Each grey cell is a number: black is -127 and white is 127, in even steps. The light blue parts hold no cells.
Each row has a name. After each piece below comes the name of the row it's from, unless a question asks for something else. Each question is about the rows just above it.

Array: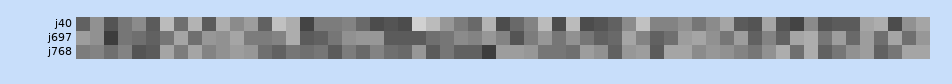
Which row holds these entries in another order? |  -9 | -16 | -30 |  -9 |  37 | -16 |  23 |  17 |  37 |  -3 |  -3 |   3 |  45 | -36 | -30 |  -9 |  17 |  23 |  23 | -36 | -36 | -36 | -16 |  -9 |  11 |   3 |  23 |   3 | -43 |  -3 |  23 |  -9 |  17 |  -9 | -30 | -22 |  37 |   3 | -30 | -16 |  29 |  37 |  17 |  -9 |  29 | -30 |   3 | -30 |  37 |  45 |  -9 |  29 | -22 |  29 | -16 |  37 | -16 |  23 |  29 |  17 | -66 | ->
j697
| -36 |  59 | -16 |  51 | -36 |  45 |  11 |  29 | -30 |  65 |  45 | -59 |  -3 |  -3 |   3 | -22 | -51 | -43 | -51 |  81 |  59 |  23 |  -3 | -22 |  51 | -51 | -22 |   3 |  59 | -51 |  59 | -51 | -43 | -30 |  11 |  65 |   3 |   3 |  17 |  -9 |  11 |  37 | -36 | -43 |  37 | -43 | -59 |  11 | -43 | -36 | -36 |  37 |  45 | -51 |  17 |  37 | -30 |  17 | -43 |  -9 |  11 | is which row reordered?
j40
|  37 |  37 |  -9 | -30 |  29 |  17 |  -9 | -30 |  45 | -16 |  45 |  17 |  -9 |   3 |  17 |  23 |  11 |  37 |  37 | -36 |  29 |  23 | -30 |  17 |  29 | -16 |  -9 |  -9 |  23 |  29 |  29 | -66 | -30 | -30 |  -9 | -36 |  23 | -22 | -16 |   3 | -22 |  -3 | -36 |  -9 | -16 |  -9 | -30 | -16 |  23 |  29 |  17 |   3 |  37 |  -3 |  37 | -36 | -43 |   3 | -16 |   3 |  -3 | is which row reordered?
j768
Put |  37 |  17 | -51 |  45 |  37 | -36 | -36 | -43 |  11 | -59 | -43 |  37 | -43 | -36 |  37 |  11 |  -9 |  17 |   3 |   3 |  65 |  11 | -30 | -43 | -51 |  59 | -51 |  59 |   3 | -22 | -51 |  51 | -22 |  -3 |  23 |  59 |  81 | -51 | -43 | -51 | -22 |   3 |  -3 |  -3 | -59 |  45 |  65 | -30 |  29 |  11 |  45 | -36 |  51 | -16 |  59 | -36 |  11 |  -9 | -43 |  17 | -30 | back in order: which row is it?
j40
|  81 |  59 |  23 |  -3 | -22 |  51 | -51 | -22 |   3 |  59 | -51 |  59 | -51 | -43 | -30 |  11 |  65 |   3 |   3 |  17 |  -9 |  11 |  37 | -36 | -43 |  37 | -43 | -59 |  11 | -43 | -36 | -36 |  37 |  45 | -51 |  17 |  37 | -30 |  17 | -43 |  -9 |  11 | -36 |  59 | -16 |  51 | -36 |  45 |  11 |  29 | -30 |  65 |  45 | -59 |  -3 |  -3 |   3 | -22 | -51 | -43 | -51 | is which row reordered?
j40
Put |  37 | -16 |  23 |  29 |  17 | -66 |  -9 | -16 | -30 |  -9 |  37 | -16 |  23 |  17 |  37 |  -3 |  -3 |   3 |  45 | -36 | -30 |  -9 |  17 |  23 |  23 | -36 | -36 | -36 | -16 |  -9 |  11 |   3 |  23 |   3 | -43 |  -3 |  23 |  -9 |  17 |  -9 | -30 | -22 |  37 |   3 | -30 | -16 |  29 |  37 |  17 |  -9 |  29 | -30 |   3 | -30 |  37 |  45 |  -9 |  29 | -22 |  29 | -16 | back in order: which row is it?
j697

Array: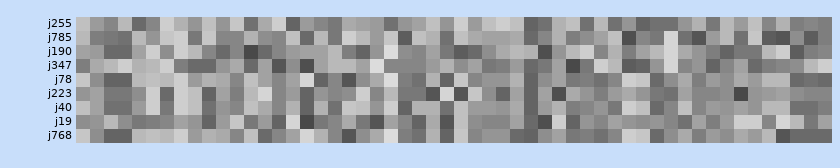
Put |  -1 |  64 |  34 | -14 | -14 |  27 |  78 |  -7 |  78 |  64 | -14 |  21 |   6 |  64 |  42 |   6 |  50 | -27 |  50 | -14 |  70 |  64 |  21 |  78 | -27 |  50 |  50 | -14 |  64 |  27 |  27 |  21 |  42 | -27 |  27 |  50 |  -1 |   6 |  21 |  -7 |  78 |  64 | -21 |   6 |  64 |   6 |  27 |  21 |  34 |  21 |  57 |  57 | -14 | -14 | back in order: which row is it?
j40
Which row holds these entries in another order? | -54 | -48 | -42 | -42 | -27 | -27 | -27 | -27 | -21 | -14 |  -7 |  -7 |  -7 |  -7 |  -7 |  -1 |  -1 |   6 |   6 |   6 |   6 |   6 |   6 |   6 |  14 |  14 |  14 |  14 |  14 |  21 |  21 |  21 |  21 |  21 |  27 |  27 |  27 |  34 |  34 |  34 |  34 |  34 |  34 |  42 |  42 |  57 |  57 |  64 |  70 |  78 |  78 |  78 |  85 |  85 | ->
j223
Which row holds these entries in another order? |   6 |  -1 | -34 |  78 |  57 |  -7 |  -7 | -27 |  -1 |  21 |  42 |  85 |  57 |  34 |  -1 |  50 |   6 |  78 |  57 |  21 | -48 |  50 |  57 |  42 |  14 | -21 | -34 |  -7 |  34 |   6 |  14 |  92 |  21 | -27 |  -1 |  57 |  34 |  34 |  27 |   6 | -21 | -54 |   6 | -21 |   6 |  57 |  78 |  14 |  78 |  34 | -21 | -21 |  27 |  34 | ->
j190
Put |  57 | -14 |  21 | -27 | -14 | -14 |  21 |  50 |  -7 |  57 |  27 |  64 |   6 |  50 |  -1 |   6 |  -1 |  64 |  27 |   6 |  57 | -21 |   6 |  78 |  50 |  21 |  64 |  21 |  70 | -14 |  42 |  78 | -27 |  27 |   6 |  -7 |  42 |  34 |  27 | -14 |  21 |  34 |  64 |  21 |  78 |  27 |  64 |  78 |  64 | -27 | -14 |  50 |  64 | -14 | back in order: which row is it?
j255
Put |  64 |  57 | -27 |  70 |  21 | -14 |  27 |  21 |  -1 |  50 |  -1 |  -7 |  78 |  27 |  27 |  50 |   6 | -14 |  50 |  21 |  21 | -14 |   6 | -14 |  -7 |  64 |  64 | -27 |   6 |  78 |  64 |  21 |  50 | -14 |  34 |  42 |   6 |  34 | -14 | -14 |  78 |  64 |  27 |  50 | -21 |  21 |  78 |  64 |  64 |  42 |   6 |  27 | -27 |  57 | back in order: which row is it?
j40

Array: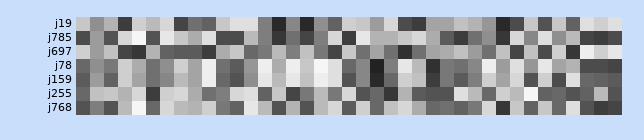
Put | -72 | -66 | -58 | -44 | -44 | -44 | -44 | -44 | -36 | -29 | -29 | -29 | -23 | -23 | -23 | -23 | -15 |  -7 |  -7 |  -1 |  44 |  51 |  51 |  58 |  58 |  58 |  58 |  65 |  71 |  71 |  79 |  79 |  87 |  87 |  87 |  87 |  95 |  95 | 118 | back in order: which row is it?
j255
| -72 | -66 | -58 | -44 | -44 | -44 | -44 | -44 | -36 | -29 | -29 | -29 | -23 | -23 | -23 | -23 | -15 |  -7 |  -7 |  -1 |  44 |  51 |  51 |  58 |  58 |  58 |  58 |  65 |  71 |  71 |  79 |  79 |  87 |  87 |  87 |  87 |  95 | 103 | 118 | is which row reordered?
j768

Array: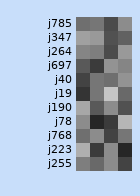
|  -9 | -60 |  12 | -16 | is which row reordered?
j768
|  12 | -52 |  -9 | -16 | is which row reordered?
j785
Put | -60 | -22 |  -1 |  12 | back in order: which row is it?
j255
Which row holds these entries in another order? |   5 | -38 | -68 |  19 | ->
j697
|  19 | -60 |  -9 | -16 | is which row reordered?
j40
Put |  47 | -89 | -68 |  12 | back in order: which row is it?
j223
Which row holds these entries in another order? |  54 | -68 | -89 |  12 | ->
j78

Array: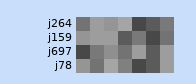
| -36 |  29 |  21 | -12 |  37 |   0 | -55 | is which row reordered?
j78
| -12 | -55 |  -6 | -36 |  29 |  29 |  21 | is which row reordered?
j159
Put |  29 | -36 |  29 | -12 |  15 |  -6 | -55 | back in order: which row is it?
j697
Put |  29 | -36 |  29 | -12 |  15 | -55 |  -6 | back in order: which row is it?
j697
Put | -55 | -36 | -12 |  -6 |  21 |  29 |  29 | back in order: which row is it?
j159
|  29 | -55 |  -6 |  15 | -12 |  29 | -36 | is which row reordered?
j697
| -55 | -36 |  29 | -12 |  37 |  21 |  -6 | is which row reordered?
j264

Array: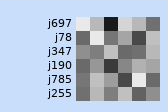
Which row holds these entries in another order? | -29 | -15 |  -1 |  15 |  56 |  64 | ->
j255
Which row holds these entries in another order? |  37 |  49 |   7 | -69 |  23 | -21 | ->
j190
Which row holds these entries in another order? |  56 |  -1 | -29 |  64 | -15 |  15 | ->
j255
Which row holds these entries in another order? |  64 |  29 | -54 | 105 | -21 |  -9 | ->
j785
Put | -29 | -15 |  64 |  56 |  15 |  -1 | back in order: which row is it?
j255
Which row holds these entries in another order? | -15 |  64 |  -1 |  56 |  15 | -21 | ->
j347

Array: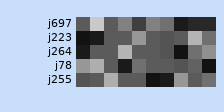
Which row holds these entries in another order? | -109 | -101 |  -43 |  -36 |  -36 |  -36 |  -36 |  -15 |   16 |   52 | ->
j264
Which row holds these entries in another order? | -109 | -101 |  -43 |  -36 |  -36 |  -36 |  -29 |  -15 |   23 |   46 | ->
j78
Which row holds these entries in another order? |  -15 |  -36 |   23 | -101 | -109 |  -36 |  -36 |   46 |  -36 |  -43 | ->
j255
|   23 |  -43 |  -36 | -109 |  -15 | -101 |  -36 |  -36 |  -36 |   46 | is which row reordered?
j255
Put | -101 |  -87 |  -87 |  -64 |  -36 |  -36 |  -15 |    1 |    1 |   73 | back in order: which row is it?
j697
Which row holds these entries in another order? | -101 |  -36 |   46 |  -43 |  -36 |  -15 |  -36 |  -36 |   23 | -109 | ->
j255
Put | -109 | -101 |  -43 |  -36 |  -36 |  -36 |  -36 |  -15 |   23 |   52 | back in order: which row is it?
j223

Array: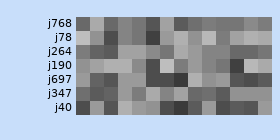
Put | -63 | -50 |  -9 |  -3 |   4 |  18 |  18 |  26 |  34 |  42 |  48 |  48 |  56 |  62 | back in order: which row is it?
j78
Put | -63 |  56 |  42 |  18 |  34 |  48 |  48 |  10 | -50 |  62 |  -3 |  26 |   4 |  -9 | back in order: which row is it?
j190
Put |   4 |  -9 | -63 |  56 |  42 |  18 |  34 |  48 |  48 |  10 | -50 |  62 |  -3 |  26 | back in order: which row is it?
j190
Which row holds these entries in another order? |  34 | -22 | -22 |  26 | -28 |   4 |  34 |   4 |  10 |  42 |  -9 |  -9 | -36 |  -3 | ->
j264
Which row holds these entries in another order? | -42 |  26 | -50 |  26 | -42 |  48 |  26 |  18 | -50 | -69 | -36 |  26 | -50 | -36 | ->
j40
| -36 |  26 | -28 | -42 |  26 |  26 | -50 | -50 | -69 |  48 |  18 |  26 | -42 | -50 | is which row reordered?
j697
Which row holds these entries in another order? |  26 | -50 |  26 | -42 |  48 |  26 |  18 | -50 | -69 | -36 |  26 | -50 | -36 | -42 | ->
j40

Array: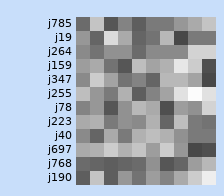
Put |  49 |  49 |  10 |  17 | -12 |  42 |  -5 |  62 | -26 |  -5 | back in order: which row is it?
j223
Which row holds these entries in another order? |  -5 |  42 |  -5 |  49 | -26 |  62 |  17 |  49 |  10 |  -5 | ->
j40

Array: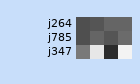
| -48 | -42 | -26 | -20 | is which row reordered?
j785
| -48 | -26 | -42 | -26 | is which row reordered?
j264

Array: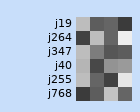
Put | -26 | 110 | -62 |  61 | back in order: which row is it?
j264
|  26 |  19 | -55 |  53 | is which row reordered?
j40
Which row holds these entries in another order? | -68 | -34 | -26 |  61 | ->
j19
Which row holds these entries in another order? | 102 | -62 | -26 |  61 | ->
j255

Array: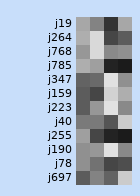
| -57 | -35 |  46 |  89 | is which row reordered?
j264
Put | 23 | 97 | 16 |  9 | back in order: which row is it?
j190
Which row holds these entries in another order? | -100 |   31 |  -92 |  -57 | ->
j255
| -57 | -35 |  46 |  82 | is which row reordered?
j159

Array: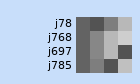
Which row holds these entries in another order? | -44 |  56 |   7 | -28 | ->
j697
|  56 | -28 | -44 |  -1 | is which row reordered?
j78
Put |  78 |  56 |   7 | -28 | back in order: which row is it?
j768

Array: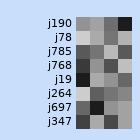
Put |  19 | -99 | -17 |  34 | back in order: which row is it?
j190
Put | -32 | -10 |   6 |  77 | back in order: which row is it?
j264
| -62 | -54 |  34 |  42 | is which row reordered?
j347
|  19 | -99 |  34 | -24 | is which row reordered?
j697
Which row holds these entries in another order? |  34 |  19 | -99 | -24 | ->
j697
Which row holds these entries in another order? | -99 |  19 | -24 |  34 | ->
j697

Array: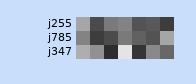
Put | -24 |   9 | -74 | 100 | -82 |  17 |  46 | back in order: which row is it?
j347
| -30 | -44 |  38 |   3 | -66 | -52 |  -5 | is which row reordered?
j785
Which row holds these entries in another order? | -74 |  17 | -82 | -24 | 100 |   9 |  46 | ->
j347
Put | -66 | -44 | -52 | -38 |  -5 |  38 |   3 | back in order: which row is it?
j255

